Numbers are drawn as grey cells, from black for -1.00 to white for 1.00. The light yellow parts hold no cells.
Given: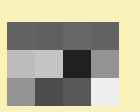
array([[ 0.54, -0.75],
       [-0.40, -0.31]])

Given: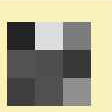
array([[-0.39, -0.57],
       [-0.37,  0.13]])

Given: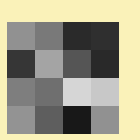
array([[ 0.29, -0.33],
       [-0.13,  0.68]])

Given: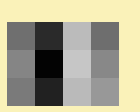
array([[-0.98,  0.55],
       [-0.74,  0.46]])

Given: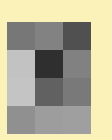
array([[-0.63,  0.01],
       [-0.24, -0.05]])

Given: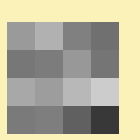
array([[-0.03,  0.19],
       [ 0.23,  0.44]])

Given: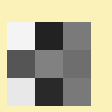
array([[ 0.01, -0.14],
       [-0.68, -0.05]])
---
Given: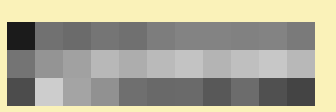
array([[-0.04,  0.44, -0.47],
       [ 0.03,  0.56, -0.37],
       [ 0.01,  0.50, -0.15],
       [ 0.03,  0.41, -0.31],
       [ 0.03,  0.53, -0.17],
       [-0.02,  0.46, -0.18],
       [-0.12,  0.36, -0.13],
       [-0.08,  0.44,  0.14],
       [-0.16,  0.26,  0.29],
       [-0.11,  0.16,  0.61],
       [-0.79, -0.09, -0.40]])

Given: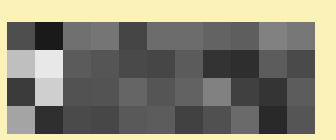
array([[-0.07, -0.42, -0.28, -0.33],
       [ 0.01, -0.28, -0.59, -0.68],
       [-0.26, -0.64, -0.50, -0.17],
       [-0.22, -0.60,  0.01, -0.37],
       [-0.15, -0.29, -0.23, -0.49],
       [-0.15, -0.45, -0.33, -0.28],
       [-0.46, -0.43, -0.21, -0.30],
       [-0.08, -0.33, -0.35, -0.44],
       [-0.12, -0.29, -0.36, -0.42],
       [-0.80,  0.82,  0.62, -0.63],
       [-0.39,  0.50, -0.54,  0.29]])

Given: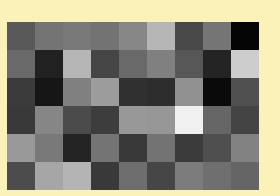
array([[-0.96,  0.61, -0.37, -0.47,  0.02, -0.21],
       [-0.08, -0.72, -0.92, -0.20, -0.38, -0.13],
       [-0.43, -0.32,  0.14,  0.88, -0.54, -0.03],
       [ 0.43,  0.00, -0.65,  0.18, -0.10, -0.45],
       [ 0.06, -0.18, -0.62,  0.19, -0.55, -0.14],
       [-0.10, -0.46,  0.22, -0.52, -0.09, -0.55],
       [-0.05,  0.43,  0.00, -0.41, -0.72,  0.41],
       [-0.09, -0.74, -0.83,  0.05, -0.05,  0.30],
       [-0.30, -0.18, -0.54, -0.55,  0.20, -0.40]])

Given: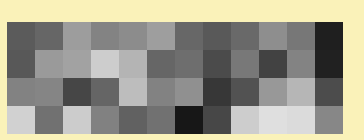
array([[-0.76, -0.74, -0.40,  0.06],
       [-0.07,  0.03,  0.43,  0.72],
       [ 0.11, -0.48,  0.19,  0.75],
       [-0.18, -0.06, -0.36,  0.61],
       [-0.30, -0.41, -0.57, -0.44],
       [-0.19, -0.14,  0.13, -0.82],
       [ 0.24, -0.20,  0.02, -0.11],
       [ 0.10,  0.41,  0.48, -0.24],
       [ 0.03,  0.61, -0.21,  0.01],
       [ 0.23,  0.27, -0.45,  0.60],
       [-0.20,  0.21,  0.04, -0.11],
       [-0.29, -0.31,  0.02,  0.64]])

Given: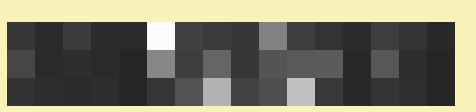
array([[-0.68, -0.70, -0.70],
       [-0.59, -0.65, -0.63],
       [-0.52, -0.32, -0.59],
       [-0.66, -0.69, -0.69],
       [-0.60, -0.29, -0.56],
       [-0.52, -0.30,  0.51],
       [ 0.02, -0.34, -0.39],
       [-0.57, -0.57, -0.48],
       [-0.54, -0.21,  0.40],
       [-0.49, -0.51, -0.36],
       [ 0.97,  0.06, -0.58],
       [-0.67, -0.70, -0.70],
       [-0.66, -0.67, -0.65],
       [-0.54, -0.64, -0.67],
       [-0.66, -0.67, -0.65],
       [-0.57, -0.45, -0.61]])

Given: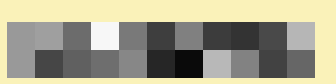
array([[ 0.43, -0.20],
       [-0.43, -0.48],
       [-0.60,  0.02],
       [-0.53,  0.44],
       [ 0.00, -0.92],
       [-0.51, -0.70],
       [-0.05,  0.06],
       [ 0.94, -0.14],
       [-0.15, -0.25],
       [ 0.25, -0.45],
       [ 0.20,  0.20]])
